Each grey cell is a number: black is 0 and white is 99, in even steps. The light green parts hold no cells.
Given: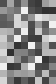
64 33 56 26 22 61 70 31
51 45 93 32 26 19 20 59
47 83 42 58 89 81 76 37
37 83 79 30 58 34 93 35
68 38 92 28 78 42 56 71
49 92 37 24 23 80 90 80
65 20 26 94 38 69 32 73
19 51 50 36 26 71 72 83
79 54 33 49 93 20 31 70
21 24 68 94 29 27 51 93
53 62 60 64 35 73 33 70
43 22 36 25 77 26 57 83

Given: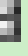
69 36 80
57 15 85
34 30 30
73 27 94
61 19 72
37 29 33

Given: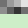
60 71 88 44
37 20 43 55

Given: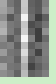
46 39 78 38 34 49 65
54 40 77 40 35 54 63
34 45 94 43 24 37 55
47 44 77 30 35 45 65
48 38 80 37 24 56 69
35 45 95 50 24 41 55
51 37 75 36 43 48 48
46 43 85 42 26 49 60
48 38 74 35 42 47 47
46 44 67 26 37 45 62
50 39 72 38 42 49 55

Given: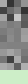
20 40 57 66
42 50 20 26
26 77 37 64
48 51 35 53
52 49 60 48
54 49 62 44
50 50 50 51
64 58 47 59
25 66 43 46
62 37 68 66

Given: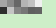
53 40 70 75 93 64
76 51 46 37 38 18
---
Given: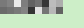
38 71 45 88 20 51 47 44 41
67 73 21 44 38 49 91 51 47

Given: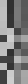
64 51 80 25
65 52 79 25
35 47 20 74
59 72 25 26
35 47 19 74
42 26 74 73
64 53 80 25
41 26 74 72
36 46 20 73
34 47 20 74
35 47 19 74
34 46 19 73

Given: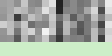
85 24 73 41 50 49 54 22 47 78 61 49 71 34 57 56
81 45 73 47 33 45 71 31 78 94 57 82 75 46 74 58
89 27 62 47 35 60 72 34 74 51 52 43 78 60 73 80
73 51 74 45 55 36 62 44 78 57 66 75 56 23 67 58
86 30 83 65 47 53 51 14 73 87 64 58 71 74 65 60
91 52 68 48 45 53 45 13 87 76 52 54 77 56 64 62

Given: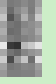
58 50 50 49 49 59
61 51 52 48 46 63
87 43 76 59 29 79
61 57 52 40 45 65
89 78 72 19 22 90
59 53 50 45 48 61
66 54 56 44 42 67
60 55 52 43 46 62
79 52 68 47 33 76
68 48 60 53 42 67
61 49 53 49 47 62

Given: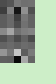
39 65 3 36 37
47 36 76 46 58
40 42 38 41 39
29 38 29 38 31
51 49 44 64 53
38 44 30 41 36
38 46 25 41 36
31 56 8 50 24
44 43 47 33 30

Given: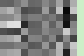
71 12 69 50 42 48 49 32 66 64 60
77 42 71 34 58 36 34 49 49 44 44
26 53 29 52 40 50 51 25 71 64 61
54 79 45 46 52 40 40 60 25 27 31
51 7 54 38 55 38 37 16 87 86 75
29 11 36 47 42 48 48 41 62 53 52
76 3 74 34 60 34 33 29 55 70 63
67 33 63 44 52 41 40 55 46 38 39

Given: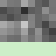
33 39 53 45 54 42 43 50
25 35 56 41 63 49 53 58
41 27 40 51 77 53 59 66
51 44 40 50 41 36 30 37
45 55 39 36 18 38 36 29
46 33 38 53 65 46 47 55
